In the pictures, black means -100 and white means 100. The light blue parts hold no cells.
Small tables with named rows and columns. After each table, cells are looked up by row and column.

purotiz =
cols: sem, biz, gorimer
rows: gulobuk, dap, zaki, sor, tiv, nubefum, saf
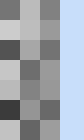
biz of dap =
48
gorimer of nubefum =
-18
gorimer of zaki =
-10
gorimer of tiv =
19
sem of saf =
52
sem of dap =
60

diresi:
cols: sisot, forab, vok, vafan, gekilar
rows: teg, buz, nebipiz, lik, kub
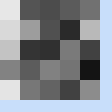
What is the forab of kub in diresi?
-7
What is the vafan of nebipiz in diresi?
-4
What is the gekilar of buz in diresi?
45
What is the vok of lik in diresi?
1
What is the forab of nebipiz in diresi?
-59
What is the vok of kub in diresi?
-22
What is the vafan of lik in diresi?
-9
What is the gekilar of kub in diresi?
10
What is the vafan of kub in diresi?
-49
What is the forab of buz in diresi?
23
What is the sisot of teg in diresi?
81
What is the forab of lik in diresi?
-28
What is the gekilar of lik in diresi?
-84
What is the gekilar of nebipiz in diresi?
-49
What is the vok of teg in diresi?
-40
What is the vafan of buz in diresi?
-67
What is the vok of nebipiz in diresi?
-62
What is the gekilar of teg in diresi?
-11

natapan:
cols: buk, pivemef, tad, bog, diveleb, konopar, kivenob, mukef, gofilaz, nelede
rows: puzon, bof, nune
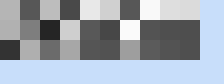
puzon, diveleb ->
82
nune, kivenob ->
24
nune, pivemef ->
37
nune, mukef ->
-29
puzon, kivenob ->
-32
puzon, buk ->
42
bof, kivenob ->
96
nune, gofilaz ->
-35
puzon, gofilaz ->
74
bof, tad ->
-71
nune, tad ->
-16
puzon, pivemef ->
-32
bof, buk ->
39
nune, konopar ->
-36
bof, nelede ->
-39
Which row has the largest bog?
bof

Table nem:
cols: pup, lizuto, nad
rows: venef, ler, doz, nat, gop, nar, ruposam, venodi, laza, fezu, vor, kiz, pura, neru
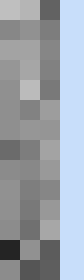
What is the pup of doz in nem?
28
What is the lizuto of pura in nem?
14
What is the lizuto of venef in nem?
42
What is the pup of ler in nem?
6
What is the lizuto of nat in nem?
30
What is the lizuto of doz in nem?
28
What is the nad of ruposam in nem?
17
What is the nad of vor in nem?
19
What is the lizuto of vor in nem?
-5
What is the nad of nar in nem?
23
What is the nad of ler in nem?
-2
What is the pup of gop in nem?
13
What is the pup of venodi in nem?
-16
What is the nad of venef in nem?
-23
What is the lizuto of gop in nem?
47
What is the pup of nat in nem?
18
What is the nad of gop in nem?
-5
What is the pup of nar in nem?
12

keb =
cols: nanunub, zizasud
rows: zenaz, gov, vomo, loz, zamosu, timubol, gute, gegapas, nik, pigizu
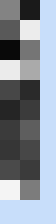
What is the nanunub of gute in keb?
-54
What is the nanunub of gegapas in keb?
-58
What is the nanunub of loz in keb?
84
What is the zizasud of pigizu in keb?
-3
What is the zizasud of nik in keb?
-54
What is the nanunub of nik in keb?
-42
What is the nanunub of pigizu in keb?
91
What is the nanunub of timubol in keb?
-71
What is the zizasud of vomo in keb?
-8
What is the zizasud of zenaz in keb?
-80
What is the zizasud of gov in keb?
85
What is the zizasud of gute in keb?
-26
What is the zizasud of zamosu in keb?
-67
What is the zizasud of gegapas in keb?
-44
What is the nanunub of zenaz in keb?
3
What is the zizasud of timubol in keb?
-54
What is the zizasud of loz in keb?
33
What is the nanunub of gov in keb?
-30
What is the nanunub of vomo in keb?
-93
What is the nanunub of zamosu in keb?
-44
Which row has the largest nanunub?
pigizu

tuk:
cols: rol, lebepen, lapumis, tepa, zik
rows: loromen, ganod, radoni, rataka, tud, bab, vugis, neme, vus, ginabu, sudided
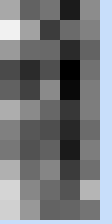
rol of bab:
36
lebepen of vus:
-15
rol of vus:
38
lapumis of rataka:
-38
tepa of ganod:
-16
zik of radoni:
-22
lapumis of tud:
8
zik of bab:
-2
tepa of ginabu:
-34
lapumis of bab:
-19
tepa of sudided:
-21
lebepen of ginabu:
6
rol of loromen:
32
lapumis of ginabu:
-16
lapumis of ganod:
-53
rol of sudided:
63

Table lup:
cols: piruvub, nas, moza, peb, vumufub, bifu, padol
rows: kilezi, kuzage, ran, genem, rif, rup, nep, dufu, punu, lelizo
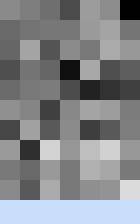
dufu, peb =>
18
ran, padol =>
19
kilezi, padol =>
-99
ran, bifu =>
33
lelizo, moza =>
33
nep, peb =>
9
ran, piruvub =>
-20
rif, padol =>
-50
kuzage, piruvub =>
-18
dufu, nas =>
-63
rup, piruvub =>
13

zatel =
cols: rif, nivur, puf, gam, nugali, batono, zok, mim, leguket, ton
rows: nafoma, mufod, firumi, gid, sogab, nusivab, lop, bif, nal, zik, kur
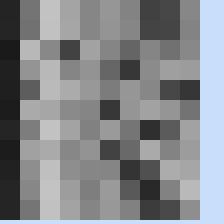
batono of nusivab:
-57
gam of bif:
6
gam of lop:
28
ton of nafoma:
6
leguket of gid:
25
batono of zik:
21
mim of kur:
-53
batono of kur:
19
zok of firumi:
-21
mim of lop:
-63
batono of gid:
-20
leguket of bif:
3
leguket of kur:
-43

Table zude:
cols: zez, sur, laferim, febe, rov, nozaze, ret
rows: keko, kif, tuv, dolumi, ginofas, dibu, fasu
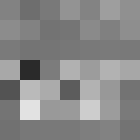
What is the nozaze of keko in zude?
24
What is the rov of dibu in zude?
61
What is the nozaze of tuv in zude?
-4
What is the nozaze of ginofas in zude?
19
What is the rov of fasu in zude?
-1
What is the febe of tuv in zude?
-7
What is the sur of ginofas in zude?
46
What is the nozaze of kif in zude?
0
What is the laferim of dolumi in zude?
-3
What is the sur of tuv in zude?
-9
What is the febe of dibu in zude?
21
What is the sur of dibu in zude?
77
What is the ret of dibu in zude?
-4
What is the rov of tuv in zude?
-5
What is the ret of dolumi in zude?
31
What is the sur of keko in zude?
-14
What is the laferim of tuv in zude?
-8
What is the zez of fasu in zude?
-11
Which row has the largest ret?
dolumi

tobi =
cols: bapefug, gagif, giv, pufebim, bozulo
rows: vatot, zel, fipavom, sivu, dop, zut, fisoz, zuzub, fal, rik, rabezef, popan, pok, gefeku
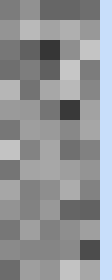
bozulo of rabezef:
-23
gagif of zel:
45
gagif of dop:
-10
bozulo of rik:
2
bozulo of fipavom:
54
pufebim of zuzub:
-12
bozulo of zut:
27
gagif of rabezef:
2
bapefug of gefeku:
-15
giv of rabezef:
19
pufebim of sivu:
55
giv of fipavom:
-58
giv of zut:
-8
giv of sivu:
-25
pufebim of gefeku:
52
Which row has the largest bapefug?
zuzub

